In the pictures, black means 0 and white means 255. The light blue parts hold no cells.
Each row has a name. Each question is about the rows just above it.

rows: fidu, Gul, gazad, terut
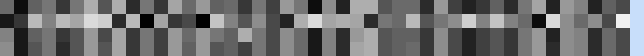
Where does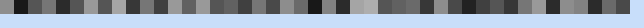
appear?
terut
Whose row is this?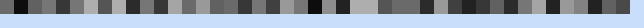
fidu
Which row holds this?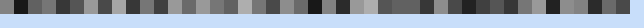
gazad

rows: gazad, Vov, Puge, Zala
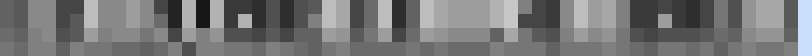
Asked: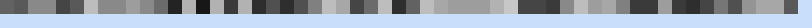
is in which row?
Vov
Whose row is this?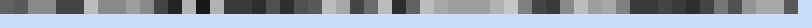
gazad
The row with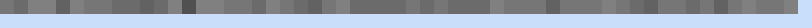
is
Zala

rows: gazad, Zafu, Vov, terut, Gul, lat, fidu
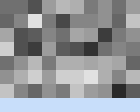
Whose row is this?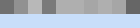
Gul
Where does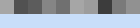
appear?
Vov
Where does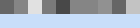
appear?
Zafu
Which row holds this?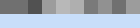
gazad

